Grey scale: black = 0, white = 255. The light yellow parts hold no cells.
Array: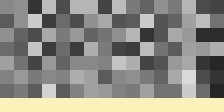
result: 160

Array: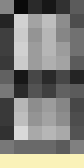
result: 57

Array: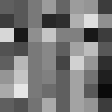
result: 149

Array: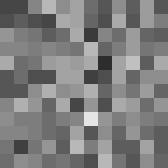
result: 133

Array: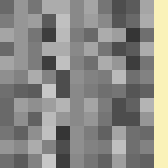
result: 117

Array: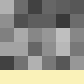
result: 128

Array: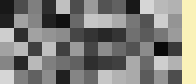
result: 162
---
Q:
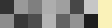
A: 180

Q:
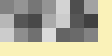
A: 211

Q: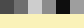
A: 158

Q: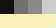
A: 138

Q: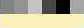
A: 167

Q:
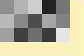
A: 207

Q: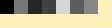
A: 133

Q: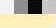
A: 198
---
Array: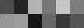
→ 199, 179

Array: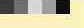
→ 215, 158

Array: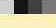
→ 206, 122

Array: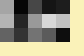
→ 215, 193

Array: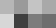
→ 215, 196

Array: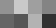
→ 201, 179

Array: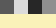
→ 219, 143
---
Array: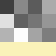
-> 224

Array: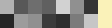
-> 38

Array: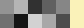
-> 112

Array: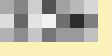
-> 220

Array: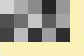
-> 80

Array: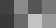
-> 57

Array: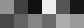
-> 72
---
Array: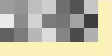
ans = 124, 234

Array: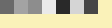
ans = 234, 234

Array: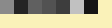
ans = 82, 193

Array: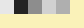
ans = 141, 231

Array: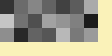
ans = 162, 197

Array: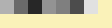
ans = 147, 225

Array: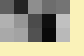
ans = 75, 192

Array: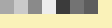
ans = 237, 237

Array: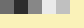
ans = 135, 234

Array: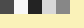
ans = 35, 248
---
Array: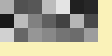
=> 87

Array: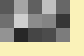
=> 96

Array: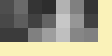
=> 52

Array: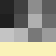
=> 141

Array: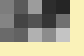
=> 156

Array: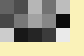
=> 182

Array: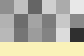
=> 101

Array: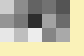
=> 99

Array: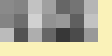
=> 194
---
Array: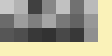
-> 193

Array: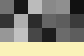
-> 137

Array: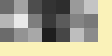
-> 45

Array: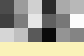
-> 43

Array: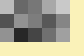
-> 119

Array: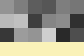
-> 86

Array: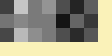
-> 78

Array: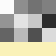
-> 142

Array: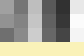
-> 89
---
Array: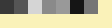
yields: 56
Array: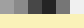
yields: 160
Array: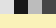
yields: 225
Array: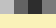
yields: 193
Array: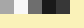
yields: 167
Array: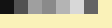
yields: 18
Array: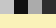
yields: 198
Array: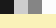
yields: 25
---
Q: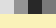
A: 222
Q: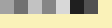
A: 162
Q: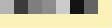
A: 180
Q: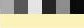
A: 172
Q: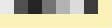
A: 233
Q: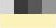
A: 214
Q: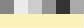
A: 133
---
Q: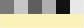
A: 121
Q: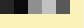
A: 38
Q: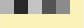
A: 180
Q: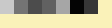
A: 201
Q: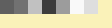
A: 95
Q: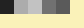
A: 34
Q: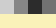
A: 206
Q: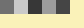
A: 112
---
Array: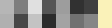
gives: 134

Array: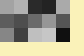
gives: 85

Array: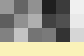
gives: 233

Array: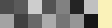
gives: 22

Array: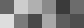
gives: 78

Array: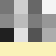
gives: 151
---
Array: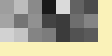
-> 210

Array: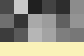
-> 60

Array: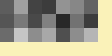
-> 107

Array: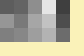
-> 127

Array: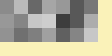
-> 146

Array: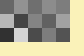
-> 49

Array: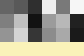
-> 148
